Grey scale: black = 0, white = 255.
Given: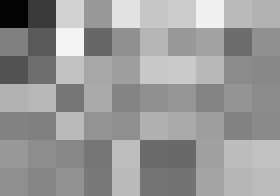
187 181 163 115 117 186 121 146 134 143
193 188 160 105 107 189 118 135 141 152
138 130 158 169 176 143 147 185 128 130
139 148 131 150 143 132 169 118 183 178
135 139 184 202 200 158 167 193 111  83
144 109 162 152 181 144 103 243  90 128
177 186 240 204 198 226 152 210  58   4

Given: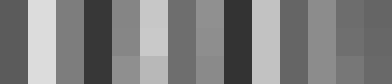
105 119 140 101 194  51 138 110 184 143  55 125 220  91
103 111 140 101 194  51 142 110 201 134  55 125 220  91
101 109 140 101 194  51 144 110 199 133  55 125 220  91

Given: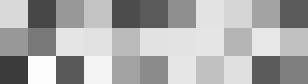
126  91 224 193 230 139 162 243  89 253  59
192 231 180 229 227 226 187 225 229 120 152
 90 163 214 227 143  90  76 195 152  71 217

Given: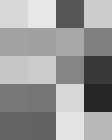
183 227  99 100
 38 215 118 120
 57 133 203 198
128 168 160 162
204  86 231 215

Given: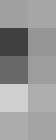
163 172
173 207
157 104
150  64
166 160

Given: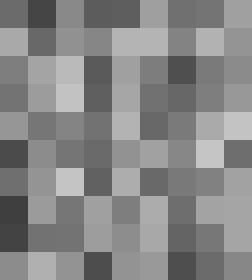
135 107  78 153 147  77 147 176 140
165 119 100 168 141 157 115 114  67
165 163 110 172 126 160 118 155  63
162 129 121 105 173  97 196 148 111
110 197 135 161 146 106 117 140  75
195 170 122 104 179 114 132 118 150
152 126 103 113 166  95 194 156 115
139 122  79 125 160  90 186 164 126
148 178 131 180 180 134 145 104 169
160 116 112 159  94  92 137  69 107
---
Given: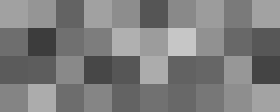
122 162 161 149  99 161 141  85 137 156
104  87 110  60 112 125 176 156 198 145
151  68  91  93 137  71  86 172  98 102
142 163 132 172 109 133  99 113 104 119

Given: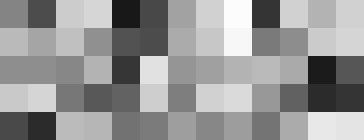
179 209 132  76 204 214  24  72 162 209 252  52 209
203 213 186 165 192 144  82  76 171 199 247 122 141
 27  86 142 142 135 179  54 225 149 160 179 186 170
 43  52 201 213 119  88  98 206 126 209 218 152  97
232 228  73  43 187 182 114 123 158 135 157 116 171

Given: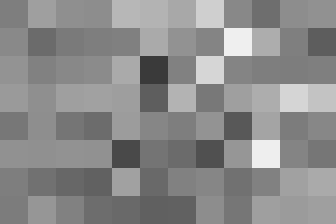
141 145 126 159 143 141 183 179 168 207 136 110
127  93 137 107 122 126 128 170 146 132 239 173
125 127 147 129 136 139 170  58 129 214 132 126
213 195 154 143 159 161 158  94 179 120 159 173
124 135 119 142 117 108 156 134 126 147  88 164
132 118 145 144 146 145  73 116 107  80 150 238
161 170 126 113 103  97 161 105 129 134 113 129
155 159 124 150 129 109 105  96  97 141 118 159

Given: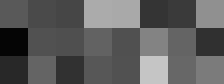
 58 144  89  74  70 171 169  52
100  48   5  81  79  98  80 131
103 123  40 100  49  87  81 197

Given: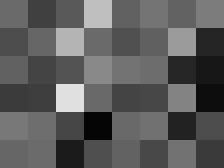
 98 124 106  64  89 191  97 116
155  37  77 102 180 106  80  96
 38  23  97  68  83 137 115 109
131  13  59  62 224 105  68  71
 34  77 120 110  70   5 105 113
114  58 102 107  27  79  98  72

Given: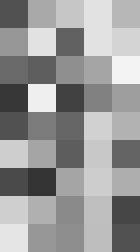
226 183  81 169 198
226 212 150 226  97
165 243 105  94 143
129 158  55 239  65
209 178  81 123 102
200 100 206 165  93
205 174  74  51 165
191  70 207 176 138
190  81 229 151 141
